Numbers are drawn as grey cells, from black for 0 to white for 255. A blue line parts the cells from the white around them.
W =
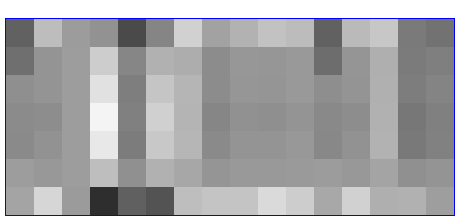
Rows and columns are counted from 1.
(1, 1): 97
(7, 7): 190
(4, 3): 157
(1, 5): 74
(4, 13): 141
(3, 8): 140
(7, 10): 218
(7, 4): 46
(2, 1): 111
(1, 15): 122
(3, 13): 148
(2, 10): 150
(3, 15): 125
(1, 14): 199
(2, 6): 177
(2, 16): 127
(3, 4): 225
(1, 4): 146
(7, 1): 164
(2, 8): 140
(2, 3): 157
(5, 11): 152
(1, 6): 133
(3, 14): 176
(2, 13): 149
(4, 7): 180
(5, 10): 148
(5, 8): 138
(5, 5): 124
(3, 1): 143
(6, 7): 167
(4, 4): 244

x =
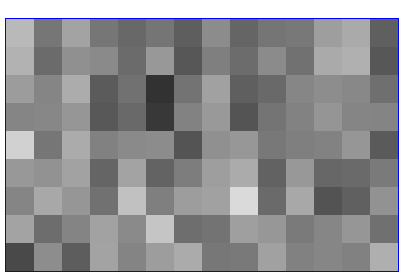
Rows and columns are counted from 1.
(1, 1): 185
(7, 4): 113
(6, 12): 103
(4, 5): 105
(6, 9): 171
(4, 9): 84
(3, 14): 111
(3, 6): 50
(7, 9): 218
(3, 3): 172
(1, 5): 104
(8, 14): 112
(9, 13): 129
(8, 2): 109
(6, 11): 152
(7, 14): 146
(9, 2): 141
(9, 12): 134
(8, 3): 132
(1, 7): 94
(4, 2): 135
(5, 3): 171
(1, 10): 117
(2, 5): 107
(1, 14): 95
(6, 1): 152
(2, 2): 107
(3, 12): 141
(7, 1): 133
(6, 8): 158
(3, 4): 91
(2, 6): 152
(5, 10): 120

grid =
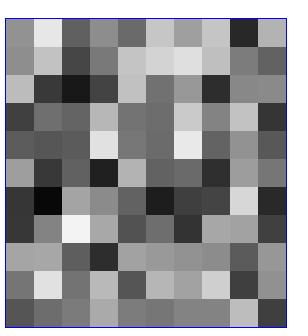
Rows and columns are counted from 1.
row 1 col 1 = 146
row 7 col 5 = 98
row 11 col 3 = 123
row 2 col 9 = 124
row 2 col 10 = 98
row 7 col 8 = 68
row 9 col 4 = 45
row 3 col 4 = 67
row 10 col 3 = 115
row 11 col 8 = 131
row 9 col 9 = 91
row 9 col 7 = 146
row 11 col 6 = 118
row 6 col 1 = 158
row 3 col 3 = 24
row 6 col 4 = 32
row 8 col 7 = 51
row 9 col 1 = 165
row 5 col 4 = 225
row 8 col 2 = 131
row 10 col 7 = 162
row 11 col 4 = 170
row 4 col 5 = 115
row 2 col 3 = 70
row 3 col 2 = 57
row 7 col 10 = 41
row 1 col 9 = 40
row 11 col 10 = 63
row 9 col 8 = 140
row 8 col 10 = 64
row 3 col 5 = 193
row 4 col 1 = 64
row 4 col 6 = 109

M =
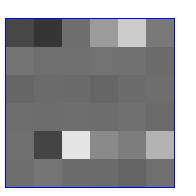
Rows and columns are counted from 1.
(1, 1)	71
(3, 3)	106
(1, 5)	203
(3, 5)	108
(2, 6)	108
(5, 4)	138
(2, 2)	111
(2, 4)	114
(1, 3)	110
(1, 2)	53

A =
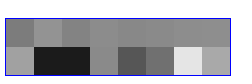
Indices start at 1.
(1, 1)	124
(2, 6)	112
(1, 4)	140
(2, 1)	161

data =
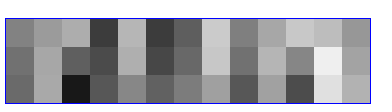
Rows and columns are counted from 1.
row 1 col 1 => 130
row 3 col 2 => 169
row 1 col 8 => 203
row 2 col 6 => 71
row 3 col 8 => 160
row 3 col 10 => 161
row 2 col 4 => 75
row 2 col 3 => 95
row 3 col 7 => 124
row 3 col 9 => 87
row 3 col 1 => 106

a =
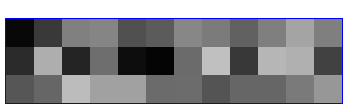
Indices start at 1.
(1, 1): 8
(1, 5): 80
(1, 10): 127
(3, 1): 86
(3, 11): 122
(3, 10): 102
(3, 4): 161
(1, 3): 128
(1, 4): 133
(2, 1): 43
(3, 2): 102
